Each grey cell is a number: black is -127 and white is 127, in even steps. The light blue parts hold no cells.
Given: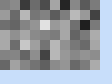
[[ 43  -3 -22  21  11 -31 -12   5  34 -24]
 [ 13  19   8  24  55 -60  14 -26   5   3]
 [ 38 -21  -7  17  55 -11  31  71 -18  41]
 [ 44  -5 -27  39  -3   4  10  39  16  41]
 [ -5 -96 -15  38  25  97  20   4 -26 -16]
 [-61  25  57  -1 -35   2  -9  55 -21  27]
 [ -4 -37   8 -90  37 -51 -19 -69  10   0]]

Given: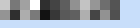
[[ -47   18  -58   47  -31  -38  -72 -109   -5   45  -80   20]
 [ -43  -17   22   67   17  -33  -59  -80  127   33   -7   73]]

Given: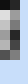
[[  -1  -45]
 [ -58   53]
 [ -88   29]
 [  -5   67]
 [  28   94]
 [ -89 -112]]

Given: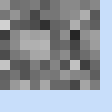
[[ -3  37 -56 -23 -23  39 -13  47  25 -26]
 [-33   2   6  24  -8  -4 -18 -43 -11 -31]
 [-23 -65  65 -46   4 -37  -1 -44 -38  68]
 [  3 -18 -44  11 -12  41  38   6  -7 -51]
 [ 29  -1 -58 -22 -29  53  48  47  11 -24]
 [ 31  16 -90  14 -32  37  32  40   9 -67]
 [-32 -10  46 -22 -27 -79 -51 -39 -33  81]
 [-39  46  14   8  -9  -8 -56 -13  20  -9]
 [  7  -6   9   9 -10 -36  -3 -12 -16  32]]

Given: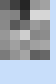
[[-24 -31  37  19  -4]
 [ 38  32  12  32  15]
 [ 12   7  78  49  23]
 [ 16  27 -13 -38   9]
 [ 86  88 -71   3   7]
 [ 34  22 -90 -65 -30]]

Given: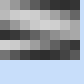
[[-38 -59 -74 -81 -77 -63 -40 -11]
 [-72 -55 -30  -1  30  56  75  81]
 [ 40  31  15  -6 -29 -52 -70 -79]
 [ 40  63  79  82  73  53  25  -7]
 [-25   5  35  60  77  81  75  58]
 [-75 -80 -76 -59 -35  -6  24  51]]
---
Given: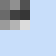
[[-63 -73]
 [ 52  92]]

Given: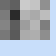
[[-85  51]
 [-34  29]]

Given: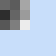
[[-26  27]
 [ -1 108]]

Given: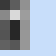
[[ 89  29]
 [-88  20]]

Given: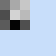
[[  83   58]
 [-123  -48]]

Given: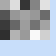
[[ 23  35]
 [-24  29]]

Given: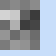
[[ 73 -32]
 [ 48 -66]]
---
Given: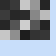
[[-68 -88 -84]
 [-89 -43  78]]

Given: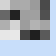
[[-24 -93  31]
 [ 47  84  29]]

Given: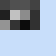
[[ -95   65   12]
 [  20  -76 -115]]

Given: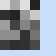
[[-80 -92  25]
 [ 30 -62   5]]

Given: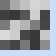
[[-64 -71 -41]
 [ -5  74  53]]

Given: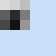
[[ -33  -84   -3]
 [ -56 -108   22]]

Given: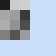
[[ 39  29 -70]
 [ 46  18 -50]]

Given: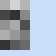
[[-58 -77   8]
 [ 18  42 -48]]
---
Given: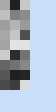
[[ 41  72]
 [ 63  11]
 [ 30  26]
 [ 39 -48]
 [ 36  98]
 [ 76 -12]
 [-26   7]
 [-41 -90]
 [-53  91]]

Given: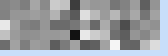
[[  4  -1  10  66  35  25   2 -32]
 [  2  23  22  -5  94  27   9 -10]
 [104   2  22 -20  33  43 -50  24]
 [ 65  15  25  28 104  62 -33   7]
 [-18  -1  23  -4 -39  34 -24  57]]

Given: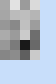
[[  41   27]
 [  38   62]
 [  23   64]
 [  43   75]
 [  24 -102]
 [   6  -32]]

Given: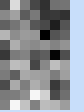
[[ -47   -2  -79  -11]
 [   9  -35  -74  -78]
 [ -30   16  -54  -43]
 [  53   27 -127  -27]
 [ -42   17   20   19]
 [ -72    3  -33  -49]
 [   5   54    8   35]
 [  -4   41   30   31]
 [ -52   -1   26  -28]
 [  -5   15   81  -16]
 [   1   66   60   29]]

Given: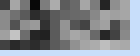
[[-67  -9  -2 -35  38 -91  38]
 [ 11 -37 -67 -26 -19  38  38]
 [ 11  16 -78  20 -60  33   3]
 [ 32 -18 -94  18  29 -89   9]
 [-62 -72 -67 -19  37  62  41]]

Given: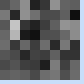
[[ -45   14  -73  -28]
 [  -6   16  -52  -32]
 [ -40  -75  -66   19]
 [ -24 -101  -49  -23]
 [ -18  -24  -18   -7]
 [ -42  -88  -66  -76]
 [ -54  -65  -97  -63]
 [ -34  -34  -18  -48]]

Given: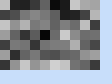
[[  64  -94  -29 -101   41]
 [ -63   -7   -7  -98  -61]
 [  68   50    3   -1   62]
 [  29  -76 -121   74  -18]
 [ -65  -11  -12   -1  -28]
 [  30  -27  -43  -27   18]
 [ -74   70   44   67  -26]]

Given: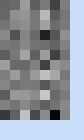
[[-27  28  -5  -1]
 [-25  20  57  -9]
 [-11  14  33  -6]
 [  8   5 -94  16]
 [ -7   7 -16   2]
 [-34  36  28 -12]
 [ 30 -23 -62  11]
 [ -1  -7  62  -7]
 [  6  -5 -39   4]
 [-34  24  69  -5]
 [  1   8 -31   9]
 [-71  64  10   4]]

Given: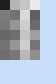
[[-96  69]
 [ -3  90]
 [ -7  78]
 [-24  68]
 [-11  78]
 [-17  56]]
